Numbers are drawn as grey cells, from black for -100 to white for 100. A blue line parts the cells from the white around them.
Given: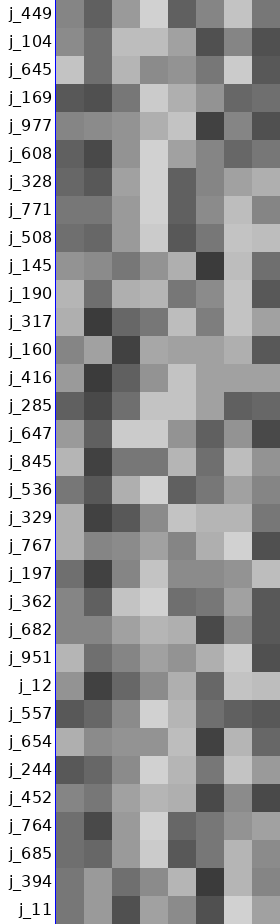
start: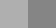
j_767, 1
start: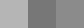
j_190, 4
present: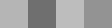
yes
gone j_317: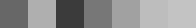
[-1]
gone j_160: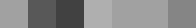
[31]

